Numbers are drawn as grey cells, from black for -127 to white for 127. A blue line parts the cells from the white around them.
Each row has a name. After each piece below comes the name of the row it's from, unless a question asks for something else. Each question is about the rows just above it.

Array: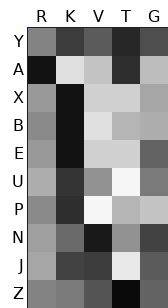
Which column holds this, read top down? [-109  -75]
K
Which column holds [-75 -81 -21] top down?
K
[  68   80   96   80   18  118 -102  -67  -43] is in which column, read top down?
V
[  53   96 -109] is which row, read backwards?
B
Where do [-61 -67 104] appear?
J
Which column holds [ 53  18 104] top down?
T

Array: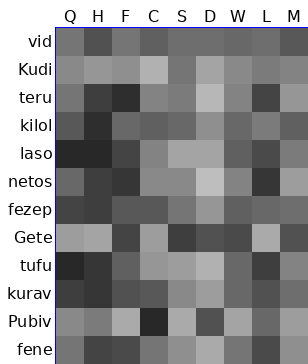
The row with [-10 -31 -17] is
vid
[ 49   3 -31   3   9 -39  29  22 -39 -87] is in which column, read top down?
C

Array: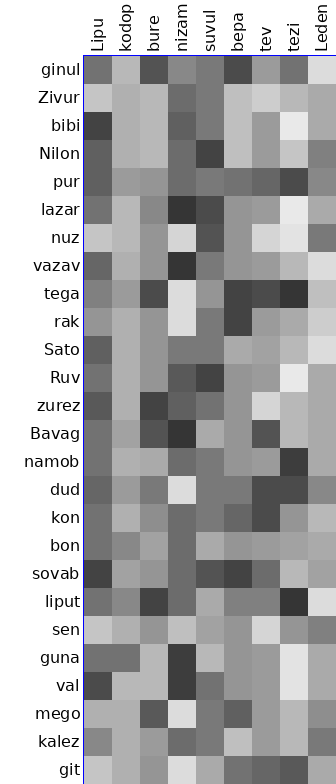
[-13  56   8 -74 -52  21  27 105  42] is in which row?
lazar
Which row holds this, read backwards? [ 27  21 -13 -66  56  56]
val

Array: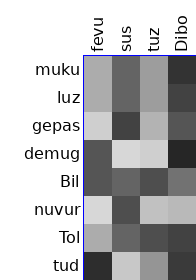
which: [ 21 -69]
tud
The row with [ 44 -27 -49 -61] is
Tol
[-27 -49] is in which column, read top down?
sus

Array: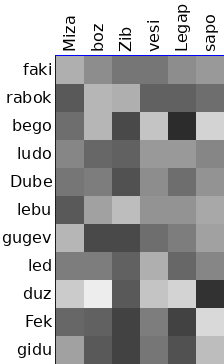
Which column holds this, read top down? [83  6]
sapo
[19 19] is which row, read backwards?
lebu
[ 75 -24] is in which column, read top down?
Miza

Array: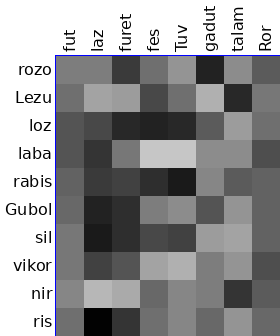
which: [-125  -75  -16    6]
ris
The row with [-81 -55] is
sil
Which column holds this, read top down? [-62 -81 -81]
furet
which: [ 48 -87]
Lezu
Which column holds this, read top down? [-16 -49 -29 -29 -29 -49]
Ror

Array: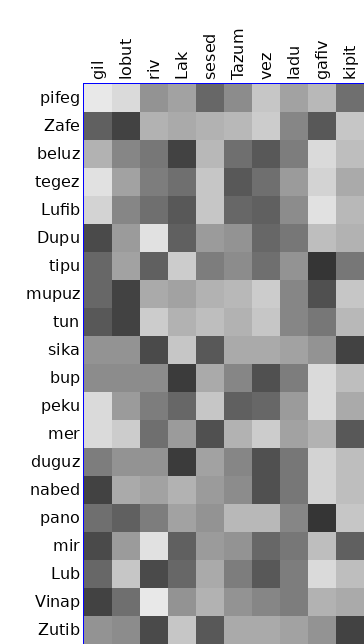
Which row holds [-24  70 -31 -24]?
peku
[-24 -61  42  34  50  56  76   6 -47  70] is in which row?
mupuz
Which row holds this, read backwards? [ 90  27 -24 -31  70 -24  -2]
peku
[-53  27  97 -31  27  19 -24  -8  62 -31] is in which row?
mir
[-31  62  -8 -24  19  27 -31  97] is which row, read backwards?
mir
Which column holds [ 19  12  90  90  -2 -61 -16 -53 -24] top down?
gil
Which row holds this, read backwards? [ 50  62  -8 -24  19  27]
Dupu

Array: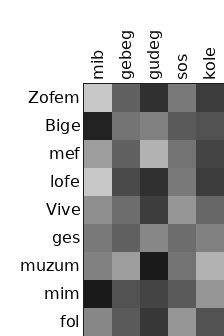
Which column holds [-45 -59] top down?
kole
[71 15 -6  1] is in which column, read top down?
mib
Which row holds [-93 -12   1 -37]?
Bige

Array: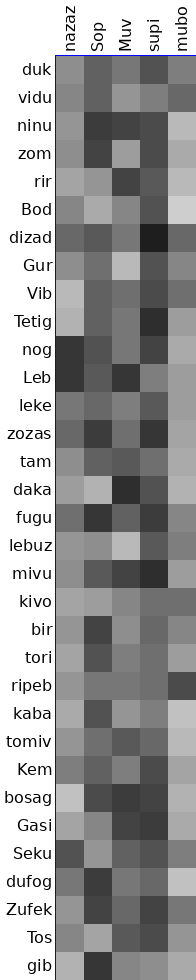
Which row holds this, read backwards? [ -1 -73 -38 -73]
Leb
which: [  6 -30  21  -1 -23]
vidu

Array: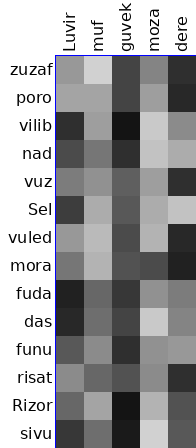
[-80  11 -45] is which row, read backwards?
risat
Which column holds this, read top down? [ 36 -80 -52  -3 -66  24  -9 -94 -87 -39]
Luvir
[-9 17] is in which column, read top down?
muf
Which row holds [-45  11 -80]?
risat
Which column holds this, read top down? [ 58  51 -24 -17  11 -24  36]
muf
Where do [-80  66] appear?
nad

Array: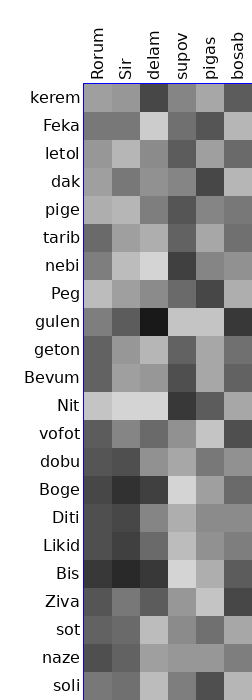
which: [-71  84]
Bis
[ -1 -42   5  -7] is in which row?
pige
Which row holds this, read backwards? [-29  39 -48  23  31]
Bevum
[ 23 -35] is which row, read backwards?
Ziva
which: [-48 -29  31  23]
naze
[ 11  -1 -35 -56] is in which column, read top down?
bosab
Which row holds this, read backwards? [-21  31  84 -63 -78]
Boge

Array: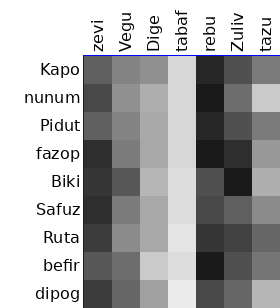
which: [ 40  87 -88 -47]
Pidut
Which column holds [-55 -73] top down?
rebu
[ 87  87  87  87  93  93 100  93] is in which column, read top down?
tabaf
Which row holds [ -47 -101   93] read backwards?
befir
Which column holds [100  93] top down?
tabaf
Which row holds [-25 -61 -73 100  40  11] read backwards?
Ruta

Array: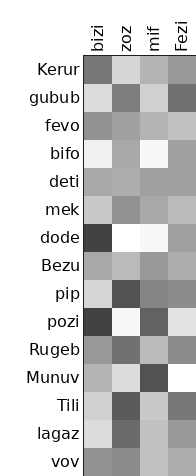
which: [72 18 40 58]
mek
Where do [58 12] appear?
Rugeb
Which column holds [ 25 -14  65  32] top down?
Fezi
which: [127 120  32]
dode
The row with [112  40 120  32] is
bifo
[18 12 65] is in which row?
vov
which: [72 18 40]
mek

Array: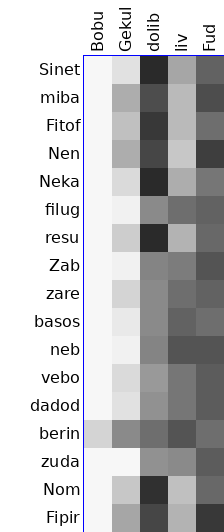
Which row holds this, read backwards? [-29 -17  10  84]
zare
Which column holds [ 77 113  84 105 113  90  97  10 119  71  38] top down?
Gekul
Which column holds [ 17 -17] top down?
dolib
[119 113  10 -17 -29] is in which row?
filug
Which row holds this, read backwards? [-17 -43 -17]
berin
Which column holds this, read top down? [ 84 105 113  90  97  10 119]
Gekul

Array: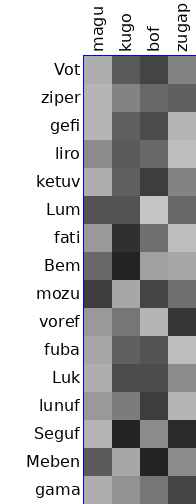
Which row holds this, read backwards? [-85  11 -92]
Seguf
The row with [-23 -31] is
ziper
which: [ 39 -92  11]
Meben
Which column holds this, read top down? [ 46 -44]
magu
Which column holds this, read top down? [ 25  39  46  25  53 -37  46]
magu

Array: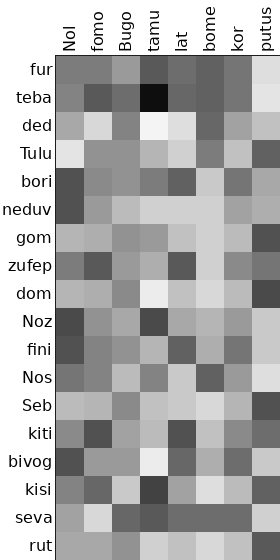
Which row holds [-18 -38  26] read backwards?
fur
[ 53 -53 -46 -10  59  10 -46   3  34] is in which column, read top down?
Nol
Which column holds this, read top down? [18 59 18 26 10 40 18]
Bugo
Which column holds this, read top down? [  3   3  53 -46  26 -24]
fomo
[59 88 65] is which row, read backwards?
dom
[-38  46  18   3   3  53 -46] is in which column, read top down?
fomo

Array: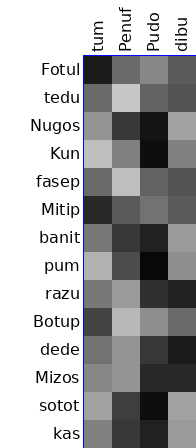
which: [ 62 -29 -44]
fasep
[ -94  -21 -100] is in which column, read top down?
dibu
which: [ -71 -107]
Nugos

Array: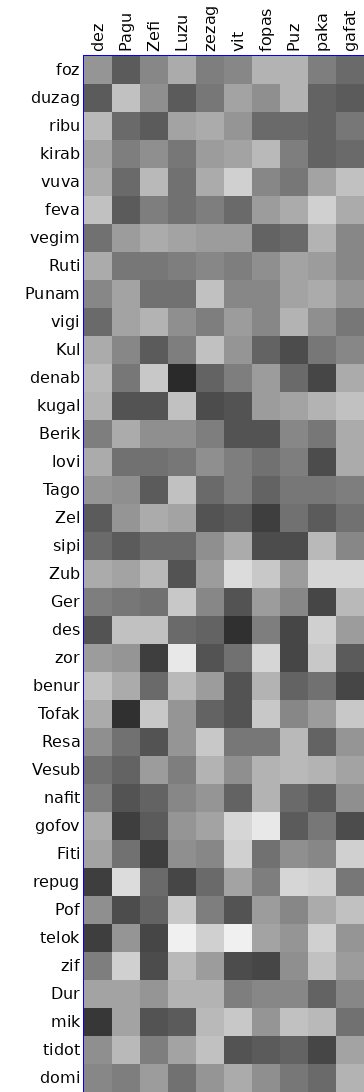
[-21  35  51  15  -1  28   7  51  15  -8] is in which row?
vigi
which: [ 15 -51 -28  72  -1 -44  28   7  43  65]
Pof
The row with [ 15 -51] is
Pof
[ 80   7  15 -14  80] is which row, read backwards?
Fiti
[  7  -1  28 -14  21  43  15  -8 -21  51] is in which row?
domi
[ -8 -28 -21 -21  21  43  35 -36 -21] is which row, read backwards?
ribu

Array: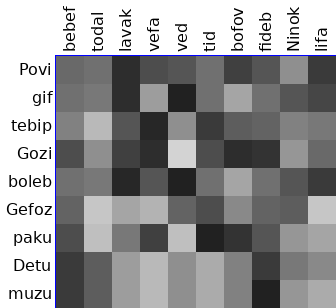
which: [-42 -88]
tebip
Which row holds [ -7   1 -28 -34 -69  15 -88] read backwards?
tebip
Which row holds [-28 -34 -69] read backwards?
tebip
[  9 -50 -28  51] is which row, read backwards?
Gefoz

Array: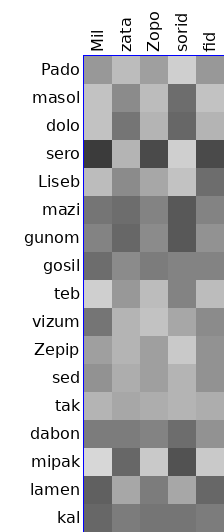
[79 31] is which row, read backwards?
Pado
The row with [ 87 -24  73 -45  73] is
mipak
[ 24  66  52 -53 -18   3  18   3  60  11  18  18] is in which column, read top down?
fid
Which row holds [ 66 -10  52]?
dolo
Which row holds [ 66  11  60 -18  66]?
masol
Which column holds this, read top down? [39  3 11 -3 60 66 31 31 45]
Zopo

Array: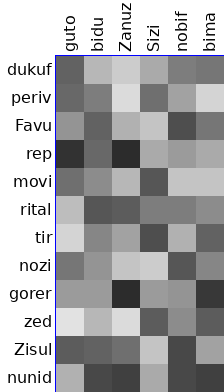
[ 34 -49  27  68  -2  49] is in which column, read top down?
nobif
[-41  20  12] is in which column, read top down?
nobif

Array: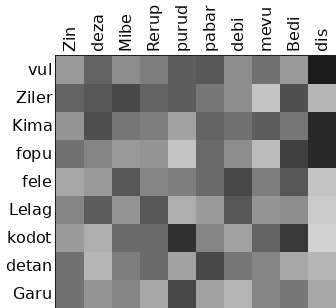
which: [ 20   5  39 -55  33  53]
Garu
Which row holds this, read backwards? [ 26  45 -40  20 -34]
Lelag
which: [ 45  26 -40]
Lelag
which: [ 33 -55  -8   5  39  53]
detan
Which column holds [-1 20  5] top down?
Rerup

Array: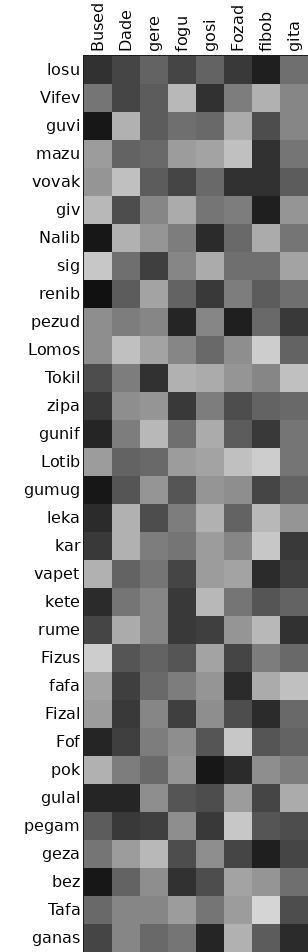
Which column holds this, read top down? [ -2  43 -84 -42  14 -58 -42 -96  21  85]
fibob
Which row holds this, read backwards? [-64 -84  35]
vapet
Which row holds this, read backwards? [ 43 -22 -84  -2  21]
Nalib
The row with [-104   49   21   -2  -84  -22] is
Nalib

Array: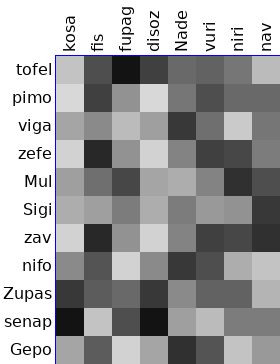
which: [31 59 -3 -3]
senap
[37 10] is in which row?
viga
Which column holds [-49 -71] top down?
nav
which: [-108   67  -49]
senap
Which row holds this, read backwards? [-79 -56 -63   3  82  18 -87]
zav

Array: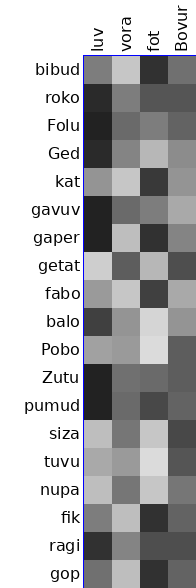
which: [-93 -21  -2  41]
gavuv
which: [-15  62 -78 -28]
gop

